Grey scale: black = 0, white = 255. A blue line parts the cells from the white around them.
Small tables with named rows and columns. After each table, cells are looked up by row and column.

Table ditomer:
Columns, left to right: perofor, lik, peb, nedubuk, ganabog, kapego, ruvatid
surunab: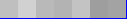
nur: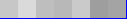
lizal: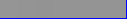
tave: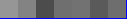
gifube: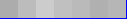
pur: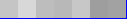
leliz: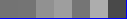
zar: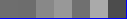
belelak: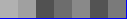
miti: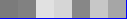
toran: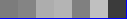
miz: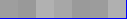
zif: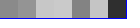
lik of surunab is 209
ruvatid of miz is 176
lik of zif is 148
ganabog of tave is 114
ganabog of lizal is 148
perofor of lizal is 149
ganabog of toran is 128
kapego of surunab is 158
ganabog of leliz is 117
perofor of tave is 150
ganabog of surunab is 195
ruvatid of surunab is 163
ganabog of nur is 202
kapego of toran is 192

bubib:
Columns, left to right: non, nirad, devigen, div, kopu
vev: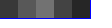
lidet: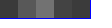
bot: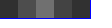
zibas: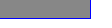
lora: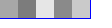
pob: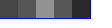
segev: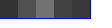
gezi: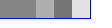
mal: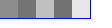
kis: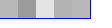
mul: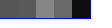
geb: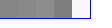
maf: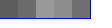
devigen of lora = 230
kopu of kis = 184
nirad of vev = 88
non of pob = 70
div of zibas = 135
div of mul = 105
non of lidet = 58
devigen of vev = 114
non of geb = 134
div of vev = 67
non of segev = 50

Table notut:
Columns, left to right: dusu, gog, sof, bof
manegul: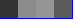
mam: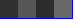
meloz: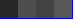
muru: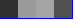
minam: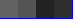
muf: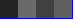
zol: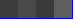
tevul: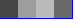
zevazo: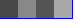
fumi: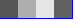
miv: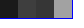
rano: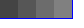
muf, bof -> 95
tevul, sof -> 186
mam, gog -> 86
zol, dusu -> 60
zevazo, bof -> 168
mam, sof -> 44
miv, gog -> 62
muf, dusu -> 36
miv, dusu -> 26
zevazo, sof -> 84
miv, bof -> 162
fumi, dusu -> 86
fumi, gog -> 174
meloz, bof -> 87

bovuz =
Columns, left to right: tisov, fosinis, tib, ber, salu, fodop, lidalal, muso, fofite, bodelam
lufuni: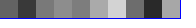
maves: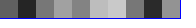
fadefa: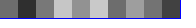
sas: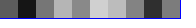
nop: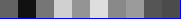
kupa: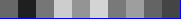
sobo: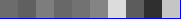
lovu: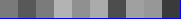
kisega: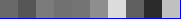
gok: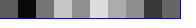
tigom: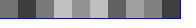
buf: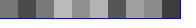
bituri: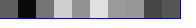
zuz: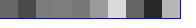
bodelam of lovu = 58
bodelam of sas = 124
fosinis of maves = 37
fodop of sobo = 132
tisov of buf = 118
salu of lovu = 144
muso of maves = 119
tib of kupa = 118
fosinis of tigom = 61
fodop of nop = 222
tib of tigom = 121
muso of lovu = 160
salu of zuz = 120
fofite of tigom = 129
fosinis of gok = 9
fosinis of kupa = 31
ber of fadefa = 198
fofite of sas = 47

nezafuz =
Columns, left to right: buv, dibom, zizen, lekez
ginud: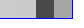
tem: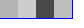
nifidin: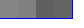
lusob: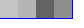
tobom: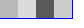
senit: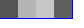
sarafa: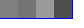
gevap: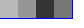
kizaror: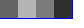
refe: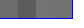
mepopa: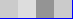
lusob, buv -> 196
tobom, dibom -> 219
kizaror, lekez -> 48
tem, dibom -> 205
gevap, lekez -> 118
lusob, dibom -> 180
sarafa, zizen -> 154
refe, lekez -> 114
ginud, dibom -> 202
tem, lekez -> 189
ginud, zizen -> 73
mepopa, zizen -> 148
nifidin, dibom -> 129
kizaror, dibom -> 181
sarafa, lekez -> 78

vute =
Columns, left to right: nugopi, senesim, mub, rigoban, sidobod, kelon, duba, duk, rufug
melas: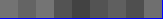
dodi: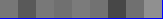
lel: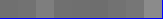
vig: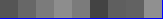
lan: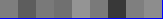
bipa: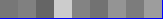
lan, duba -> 56
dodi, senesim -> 89
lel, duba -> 114
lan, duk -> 127
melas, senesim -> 100
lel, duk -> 118
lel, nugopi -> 112
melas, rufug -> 111
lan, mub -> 121
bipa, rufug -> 157
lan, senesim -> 93
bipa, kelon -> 114
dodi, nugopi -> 119
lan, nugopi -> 126
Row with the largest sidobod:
lan

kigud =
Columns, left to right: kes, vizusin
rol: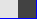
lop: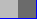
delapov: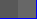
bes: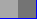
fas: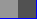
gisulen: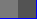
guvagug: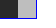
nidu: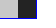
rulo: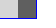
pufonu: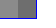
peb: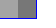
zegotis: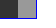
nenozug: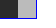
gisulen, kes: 122
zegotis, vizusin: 153
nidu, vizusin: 35
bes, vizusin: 116
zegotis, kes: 51
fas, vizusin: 81
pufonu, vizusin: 110
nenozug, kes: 43
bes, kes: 168
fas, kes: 151
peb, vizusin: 119
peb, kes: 164
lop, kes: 188
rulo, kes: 214
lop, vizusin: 107
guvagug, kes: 41
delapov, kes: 88

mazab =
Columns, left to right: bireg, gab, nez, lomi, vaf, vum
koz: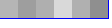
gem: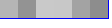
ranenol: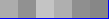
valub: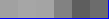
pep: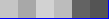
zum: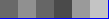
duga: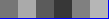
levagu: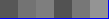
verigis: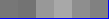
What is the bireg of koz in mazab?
181
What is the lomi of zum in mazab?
74
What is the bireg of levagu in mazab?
87
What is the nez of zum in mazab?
102
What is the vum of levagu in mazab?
148
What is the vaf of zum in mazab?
154
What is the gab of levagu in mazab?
115
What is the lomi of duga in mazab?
55
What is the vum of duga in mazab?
182
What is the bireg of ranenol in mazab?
172
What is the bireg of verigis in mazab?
119
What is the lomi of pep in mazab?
188
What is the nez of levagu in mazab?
126
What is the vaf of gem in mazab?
163
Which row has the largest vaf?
koz

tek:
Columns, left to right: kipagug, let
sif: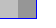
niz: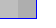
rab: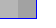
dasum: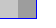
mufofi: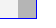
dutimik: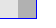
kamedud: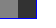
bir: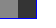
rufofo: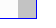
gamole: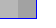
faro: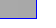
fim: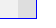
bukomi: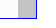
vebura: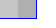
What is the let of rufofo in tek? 195
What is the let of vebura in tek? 175
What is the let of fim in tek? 222
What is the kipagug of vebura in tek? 197
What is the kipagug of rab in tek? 182
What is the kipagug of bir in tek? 135
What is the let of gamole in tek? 162
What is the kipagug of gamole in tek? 183
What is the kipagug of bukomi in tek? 252
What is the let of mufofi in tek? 181
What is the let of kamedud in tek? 50
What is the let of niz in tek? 174
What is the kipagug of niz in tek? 190
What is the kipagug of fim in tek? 241

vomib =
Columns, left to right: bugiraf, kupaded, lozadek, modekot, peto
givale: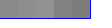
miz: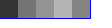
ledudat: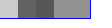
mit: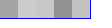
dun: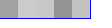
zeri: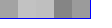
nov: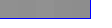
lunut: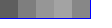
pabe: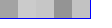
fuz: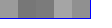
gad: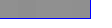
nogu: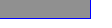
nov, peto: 141
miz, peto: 132
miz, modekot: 180
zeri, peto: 155
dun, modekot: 147
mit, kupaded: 204
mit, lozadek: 199
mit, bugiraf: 164
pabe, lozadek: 198
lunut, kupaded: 126
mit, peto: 194
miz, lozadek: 147
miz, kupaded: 117
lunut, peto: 135

